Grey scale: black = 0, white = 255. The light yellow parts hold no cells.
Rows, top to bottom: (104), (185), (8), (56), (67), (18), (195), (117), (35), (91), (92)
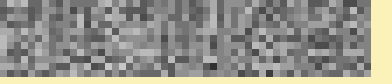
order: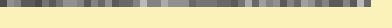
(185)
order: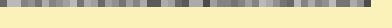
(117)
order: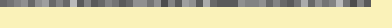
(185)

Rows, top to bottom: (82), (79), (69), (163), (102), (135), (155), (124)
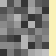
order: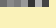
(163)
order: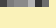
(155)
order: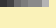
(155)
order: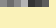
(135)
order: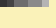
(69)

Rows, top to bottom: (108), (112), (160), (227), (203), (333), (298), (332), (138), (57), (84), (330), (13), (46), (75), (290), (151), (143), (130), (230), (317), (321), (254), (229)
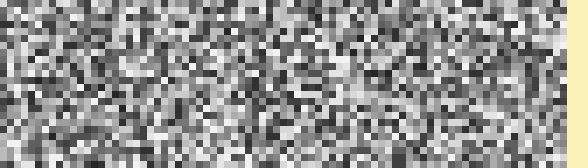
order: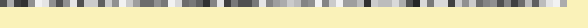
(160)
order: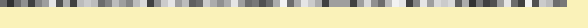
(112)
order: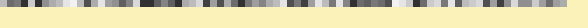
(298)
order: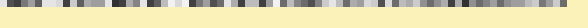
(151)
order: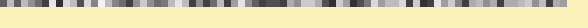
(108)
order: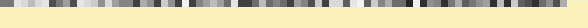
(333)
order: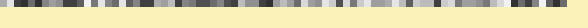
(227)

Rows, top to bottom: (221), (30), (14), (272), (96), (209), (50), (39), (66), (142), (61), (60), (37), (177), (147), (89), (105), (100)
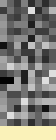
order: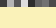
(30)
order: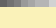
(142)
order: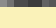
(177)
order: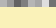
(105)

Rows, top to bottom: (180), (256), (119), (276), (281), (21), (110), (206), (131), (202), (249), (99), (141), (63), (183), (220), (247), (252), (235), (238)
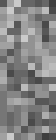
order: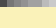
(256)
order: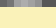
(183)
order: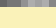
(119)

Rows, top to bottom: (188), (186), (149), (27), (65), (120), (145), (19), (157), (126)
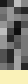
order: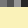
(19)
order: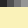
(19)
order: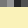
(19)
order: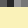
(120)
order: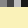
(188)
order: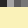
(126)
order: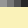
(19)

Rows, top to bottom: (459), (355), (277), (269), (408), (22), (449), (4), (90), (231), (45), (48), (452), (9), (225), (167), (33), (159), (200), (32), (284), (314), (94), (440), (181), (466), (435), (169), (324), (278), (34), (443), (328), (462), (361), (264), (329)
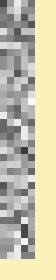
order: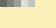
(34)
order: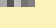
(277)
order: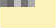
(169)
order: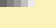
(32)
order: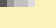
(408)
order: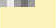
(33)

